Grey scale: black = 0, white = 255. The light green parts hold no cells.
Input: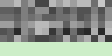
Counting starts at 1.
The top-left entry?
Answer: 158
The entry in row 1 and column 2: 158
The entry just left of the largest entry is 111
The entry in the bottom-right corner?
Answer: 55
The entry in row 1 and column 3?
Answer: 186
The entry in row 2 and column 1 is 95
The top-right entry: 95
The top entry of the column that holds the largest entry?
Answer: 201
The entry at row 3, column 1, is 111
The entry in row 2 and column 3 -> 82
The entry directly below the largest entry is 82
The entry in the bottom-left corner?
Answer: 111

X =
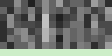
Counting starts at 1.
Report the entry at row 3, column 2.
140
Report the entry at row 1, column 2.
62
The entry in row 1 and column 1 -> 62
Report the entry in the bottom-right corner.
156
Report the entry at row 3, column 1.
62
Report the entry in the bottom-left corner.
100
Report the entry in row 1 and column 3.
140
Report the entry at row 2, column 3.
114
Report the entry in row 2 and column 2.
46
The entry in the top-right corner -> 46
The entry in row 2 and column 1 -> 100

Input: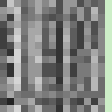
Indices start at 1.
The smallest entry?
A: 35
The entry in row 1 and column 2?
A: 198
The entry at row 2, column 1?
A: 151
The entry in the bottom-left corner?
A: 136
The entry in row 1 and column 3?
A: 151
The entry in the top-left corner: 79
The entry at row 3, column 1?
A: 136
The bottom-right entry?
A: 122
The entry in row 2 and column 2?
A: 167
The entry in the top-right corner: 109
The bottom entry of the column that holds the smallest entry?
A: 167
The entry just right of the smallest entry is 136
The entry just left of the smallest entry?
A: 63
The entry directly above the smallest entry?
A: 167

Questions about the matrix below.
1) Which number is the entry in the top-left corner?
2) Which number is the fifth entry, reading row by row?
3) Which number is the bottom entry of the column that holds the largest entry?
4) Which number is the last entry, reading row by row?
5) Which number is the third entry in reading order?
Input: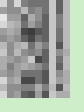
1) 214
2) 114
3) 214
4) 172
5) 214

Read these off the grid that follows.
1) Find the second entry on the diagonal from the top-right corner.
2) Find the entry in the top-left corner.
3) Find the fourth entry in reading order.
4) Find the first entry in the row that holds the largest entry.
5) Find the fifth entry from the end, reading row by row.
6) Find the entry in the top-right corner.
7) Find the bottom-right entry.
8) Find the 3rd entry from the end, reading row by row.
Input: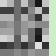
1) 194
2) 210
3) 194
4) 49
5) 137
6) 194
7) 137
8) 151

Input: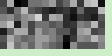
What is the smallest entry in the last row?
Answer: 1
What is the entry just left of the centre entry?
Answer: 114
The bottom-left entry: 70
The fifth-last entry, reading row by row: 140
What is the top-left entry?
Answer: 70
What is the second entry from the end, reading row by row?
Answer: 86
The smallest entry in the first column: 28
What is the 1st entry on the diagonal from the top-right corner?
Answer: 16
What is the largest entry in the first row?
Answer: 195
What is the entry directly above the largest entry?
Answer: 70
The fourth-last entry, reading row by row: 86
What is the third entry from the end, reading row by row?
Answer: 86
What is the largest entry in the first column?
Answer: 156
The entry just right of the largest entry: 56
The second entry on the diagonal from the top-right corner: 44
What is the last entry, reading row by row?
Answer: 128
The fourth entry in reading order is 16
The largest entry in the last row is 195
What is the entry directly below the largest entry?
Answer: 114
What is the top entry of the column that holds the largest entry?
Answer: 114
